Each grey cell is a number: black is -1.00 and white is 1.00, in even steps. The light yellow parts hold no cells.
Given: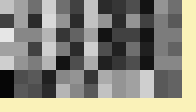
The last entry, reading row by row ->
-0.22
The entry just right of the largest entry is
0.06
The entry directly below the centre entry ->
0.34
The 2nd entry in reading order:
0.26
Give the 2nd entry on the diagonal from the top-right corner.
-0.03
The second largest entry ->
0.70
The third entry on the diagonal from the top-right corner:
-0.85
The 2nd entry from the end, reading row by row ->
-0.30
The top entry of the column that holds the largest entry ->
0.52
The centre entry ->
0.62
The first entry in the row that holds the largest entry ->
0.80
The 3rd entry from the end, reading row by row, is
0.62
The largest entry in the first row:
0.62
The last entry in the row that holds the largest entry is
-0.03
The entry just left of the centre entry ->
-0.66
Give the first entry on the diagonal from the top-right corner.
-0.13
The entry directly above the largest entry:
-0.49
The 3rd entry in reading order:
-0.13
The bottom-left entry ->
-0.95
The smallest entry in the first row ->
-0.85
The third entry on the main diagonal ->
0.06
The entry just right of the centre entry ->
-0.39
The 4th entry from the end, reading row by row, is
0.26
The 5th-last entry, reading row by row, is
0.16

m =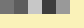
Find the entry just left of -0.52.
0.56
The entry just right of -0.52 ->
0.20

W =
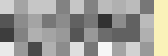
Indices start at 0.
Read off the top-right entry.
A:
-0.07
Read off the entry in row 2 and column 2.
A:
0.38
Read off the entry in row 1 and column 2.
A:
0.29
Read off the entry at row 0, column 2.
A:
0.55
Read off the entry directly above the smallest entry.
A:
0.47
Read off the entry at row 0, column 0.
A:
0.65
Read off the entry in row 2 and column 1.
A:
0.02
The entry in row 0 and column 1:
0.29
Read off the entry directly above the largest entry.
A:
-0.15
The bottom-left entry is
0.83
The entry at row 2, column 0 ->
-0.52

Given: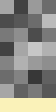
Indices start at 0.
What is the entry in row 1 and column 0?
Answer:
-0.40
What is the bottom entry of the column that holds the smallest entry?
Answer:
-0.05
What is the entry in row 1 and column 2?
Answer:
-0.15
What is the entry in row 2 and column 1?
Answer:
0.11
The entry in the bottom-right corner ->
-0.32
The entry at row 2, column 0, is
-0.05
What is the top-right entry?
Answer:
-0.15

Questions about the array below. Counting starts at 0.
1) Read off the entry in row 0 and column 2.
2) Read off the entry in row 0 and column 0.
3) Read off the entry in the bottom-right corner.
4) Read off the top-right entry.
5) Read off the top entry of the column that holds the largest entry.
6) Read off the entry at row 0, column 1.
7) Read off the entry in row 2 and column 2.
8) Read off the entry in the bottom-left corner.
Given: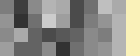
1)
0.08
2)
-0.02
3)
0.41
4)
0.33
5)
0.41
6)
-0.51
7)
-0.22
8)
0.24

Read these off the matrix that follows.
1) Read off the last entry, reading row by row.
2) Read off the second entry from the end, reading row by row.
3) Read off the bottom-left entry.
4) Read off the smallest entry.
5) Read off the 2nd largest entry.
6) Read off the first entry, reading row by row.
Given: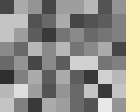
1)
0.16
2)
0.82
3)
0.54
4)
-0.64
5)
0.74
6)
-0.45
